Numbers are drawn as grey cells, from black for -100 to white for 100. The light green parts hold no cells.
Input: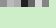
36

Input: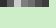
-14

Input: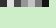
18

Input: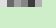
27

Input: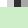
31

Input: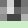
39

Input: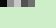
-12

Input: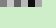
32

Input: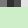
-39
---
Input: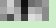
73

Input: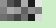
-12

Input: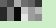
79

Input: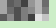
-49

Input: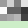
32

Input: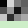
-63

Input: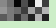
-74
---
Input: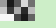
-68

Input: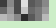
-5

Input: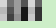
44

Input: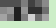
-62

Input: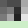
-64

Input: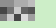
-22
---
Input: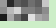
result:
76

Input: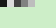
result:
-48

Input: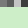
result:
-28

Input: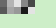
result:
19

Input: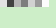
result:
64

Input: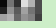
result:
14

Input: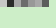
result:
19

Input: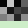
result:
22

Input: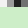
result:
22

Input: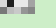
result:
58
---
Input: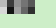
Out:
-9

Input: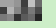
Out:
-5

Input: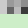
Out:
34

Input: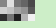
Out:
15

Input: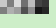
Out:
-47

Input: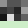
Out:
-71
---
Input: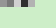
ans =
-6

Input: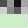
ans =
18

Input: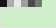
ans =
36

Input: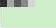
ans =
31

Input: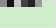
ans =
-85

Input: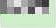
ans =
45

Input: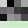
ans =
-97
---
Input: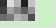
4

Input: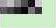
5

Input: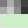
-3

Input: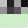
26

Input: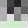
14

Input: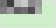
45

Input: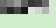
20

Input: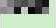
-28

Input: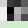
41
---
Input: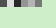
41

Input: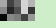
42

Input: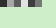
-51

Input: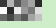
29

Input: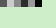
20

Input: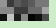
-29

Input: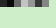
17

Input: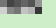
-34

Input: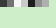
-77
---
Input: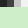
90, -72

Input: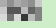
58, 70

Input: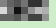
2, -22

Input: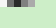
33, 92

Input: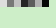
-95, 73

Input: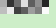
-70, 49

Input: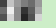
20, -36

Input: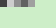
25, -49

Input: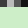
-86, -54
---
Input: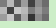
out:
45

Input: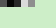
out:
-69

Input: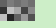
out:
30

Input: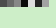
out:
-92

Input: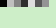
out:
-65

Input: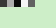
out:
-92

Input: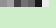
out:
-11

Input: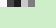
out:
-77

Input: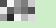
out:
10

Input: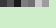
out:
-2
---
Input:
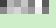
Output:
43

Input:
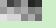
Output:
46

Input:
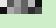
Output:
-32

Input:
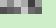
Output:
8

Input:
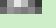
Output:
27

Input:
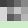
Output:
19

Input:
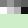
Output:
19

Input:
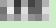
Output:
86
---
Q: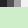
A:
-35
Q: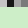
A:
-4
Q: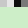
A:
-5
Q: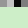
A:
-2
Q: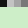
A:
-6
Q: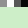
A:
-32
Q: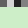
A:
-24
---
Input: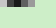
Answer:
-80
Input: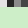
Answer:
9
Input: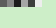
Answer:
-78
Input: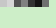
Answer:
-36
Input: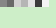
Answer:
65
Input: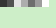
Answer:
79
